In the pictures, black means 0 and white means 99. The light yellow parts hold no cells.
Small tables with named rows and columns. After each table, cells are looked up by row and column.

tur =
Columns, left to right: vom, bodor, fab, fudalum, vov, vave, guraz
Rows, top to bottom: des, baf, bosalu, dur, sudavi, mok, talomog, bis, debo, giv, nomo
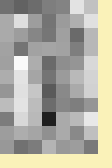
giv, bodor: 67
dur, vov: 63
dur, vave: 49
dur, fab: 63
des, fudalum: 49
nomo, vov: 59
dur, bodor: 45
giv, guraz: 74
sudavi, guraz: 84
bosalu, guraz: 71
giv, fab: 64
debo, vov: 66
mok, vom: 67
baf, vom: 66
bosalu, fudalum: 46
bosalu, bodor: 61
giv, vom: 61
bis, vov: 52
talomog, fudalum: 35
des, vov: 51

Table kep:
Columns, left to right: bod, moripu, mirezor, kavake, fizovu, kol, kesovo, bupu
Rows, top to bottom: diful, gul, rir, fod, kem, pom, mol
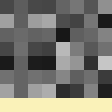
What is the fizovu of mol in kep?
17
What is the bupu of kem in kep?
77
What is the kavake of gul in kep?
65
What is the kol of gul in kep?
26
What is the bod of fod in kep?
27
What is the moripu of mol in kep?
39
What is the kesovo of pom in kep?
43
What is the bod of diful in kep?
28
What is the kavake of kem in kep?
10
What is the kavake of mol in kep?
67
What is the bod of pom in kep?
44
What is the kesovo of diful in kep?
33
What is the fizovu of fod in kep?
72
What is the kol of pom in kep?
37
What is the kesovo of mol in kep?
51
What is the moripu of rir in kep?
41
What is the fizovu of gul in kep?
30
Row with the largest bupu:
kem

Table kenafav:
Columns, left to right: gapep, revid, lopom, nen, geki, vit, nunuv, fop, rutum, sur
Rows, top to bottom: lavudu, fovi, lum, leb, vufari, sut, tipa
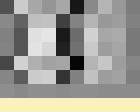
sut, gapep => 52
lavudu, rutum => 59
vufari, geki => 64
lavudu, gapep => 32
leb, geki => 13
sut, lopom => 79
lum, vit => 42
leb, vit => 44
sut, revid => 36
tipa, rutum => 54
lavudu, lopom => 65
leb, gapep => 51
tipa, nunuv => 55
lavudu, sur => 48
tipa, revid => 53
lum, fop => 65
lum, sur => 47

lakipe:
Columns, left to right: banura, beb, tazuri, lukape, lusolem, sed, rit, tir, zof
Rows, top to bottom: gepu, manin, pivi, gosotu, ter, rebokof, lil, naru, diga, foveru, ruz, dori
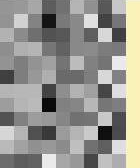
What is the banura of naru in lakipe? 61
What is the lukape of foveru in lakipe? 22
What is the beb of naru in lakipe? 70
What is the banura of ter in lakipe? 57
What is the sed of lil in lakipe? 69
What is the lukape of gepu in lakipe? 36
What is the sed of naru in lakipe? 52
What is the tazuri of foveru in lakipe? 31
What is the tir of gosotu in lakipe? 48
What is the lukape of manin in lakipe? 8
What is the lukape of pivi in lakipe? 32
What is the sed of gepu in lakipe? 70
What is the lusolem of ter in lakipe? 45

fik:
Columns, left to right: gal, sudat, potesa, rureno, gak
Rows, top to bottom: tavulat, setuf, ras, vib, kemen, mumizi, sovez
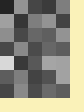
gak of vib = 36
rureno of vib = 40
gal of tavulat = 14
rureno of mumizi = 32
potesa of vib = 29
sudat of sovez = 53
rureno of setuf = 57
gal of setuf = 62
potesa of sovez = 29
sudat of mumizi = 49
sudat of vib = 53
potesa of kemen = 34
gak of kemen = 63
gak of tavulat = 49
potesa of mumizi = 26
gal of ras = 55
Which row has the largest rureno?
kemen

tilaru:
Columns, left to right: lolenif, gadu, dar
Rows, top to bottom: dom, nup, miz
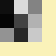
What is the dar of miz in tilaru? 78
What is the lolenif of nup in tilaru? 2
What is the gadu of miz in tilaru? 15
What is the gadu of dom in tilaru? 85
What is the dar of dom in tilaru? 51
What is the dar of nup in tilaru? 69
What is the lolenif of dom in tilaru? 6
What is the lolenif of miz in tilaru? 57
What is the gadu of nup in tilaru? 26
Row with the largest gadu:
dom

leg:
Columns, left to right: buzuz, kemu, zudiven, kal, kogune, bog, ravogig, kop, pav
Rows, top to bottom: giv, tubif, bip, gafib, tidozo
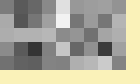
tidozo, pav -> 51
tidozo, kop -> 79
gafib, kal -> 50
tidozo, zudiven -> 37
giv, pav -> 57
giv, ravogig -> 61
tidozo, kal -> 51

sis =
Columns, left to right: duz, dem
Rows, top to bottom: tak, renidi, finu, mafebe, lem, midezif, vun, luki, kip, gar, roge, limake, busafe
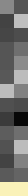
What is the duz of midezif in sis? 34
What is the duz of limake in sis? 26
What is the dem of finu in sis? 30
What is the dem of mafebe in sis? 43
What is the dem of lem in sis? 54
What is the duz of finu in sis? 27
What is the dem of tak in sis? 33
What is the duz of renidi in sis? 26
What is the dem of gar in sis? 43
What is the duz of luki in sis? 31
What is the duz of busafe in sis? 35
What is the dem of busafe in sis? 39
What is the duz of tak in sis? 53
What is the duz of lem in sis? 33

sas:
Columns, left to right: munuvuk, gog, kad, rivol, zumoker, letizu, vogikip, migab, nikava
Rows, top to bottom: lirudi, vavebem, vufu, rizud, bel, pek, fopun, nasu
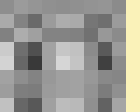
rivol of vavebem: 60
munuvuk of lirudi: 55
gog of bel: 40
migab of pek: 53
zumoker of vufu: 51
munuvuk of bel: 82
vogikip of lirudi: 57
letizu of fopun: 63
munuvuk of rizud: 79
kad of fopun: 48
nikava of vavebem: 60
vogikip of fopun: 57
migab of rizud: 35
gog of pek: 55
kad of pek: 51
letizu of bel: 76
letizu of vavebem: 66

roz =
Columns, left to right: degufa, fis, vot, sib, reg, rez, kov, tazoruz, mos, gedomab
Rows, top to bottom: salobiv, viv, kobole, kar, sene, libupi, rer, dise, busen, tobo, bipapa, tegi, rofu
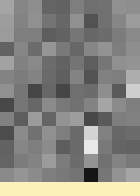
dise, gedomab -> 49
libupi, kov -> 32
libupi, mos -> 49
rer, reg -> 27
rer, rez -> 43
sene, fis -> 50
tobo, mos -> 40

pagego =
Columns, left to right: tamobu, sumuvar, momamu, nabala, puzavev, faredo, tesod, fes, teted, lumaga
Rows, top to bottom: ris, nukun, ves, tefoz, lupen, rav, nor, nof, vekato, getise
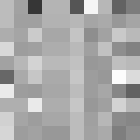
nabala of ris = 70
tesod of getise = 63
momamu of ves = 79
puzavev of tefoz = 67
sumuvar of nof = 68
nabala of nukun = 69
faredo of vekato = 73
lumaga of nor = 38
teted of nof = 82
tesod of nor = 61
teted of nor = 52
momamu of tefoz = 62

